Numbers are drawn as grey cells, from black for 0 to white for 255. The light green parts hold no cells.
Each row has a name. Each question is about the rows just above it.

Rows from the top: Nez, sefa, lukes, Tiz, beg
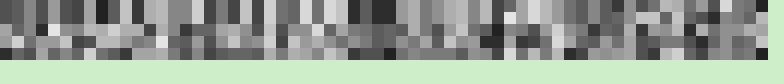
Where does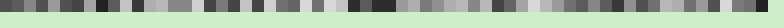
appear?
Nez
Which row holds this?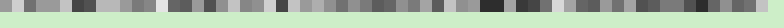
Tiz

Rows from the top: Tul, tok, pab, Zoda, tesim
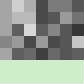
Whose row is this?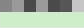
Zoda
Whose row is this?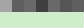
tesim
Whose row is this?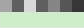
pab
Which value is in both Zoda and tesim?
[86]

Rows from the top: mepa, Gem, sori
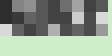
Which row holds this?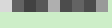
sori
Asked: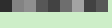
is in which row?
mepa
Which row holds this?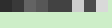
Gem

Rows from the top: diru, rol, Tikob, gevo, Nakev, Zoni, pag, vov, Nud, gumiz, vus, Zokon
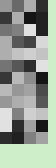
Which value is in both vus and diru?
[45]
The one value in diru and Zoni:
[45]
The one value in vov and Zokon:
[162]
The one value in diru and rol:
[174]

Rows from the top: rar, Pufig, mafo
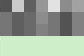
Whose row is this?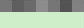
Pufig
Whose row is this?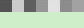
rar
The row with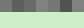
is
mafo

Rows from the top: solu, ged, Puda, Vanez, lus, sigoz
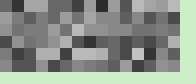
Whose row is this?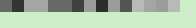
solu
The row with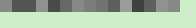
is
sigoz

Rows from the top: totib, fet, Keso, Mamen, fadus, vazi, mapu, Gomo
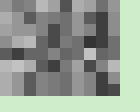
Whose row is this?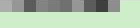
fet
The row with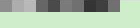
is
Mamen

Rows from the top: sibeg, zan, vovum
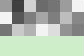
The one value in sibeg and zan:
[243]
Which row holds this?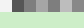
zan
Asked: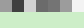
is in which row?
sibeg

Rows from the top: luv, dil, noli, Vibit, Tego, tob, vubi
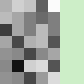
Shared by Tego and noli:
[166]
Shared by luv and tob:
[208]
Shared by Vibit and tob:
[84]
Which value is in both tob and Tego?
[137]

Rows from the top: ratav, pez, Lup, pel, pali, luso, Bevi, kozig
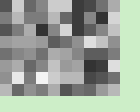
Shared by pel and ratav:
[113]
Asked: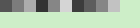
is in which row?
Lup
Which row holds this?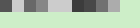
ratav

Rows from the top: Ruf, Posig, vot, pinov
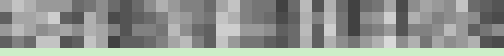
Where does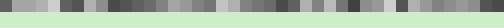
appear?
Posig
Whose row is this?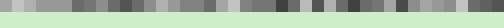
Ruf
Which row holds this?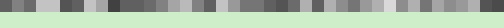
pinov

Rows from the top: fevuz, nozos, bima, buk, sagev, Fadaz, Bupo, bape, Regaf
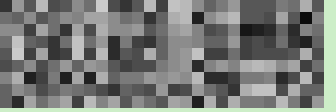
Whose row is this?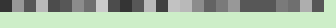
fevuz
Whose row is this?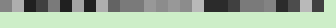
Bupo
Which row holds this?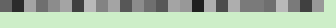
Regaf

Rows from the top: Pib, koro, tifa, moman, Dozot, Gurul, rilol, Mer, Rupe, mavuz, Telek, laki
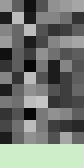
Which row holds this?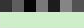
Gurul
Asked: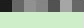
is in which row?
laki
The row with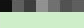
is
Dozot
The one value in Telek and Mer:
[62]
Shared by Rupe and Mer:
[62]
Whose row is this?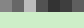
tifa

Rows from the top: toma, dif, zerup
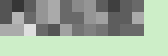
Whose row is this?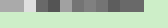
zerup
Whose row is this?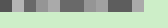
dif

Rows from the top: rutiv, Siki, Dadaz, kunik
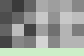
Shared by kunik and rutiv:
[135]
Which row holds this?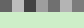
Dadaz
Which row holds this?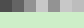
Siki

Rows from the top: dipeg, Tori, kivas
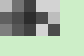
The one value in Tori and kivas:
[75]
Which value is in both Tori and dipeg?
[189]
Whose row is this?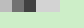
dipeg
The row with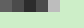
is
Tori

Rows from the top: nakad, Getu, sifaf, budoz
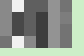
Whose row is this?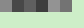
sifaf

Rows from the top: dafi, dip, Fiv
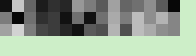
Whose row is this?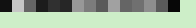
dafi
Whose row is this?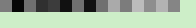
dip

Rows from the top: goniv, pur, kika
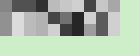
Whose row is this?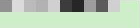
kika

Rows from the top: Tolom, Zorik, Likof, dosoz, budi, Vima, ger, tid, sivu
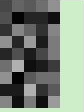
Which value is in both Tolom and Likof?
[100]
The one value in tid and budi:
[27]
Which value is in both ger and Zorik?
[4]
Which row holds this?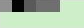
ger
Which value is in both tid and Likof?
[49]

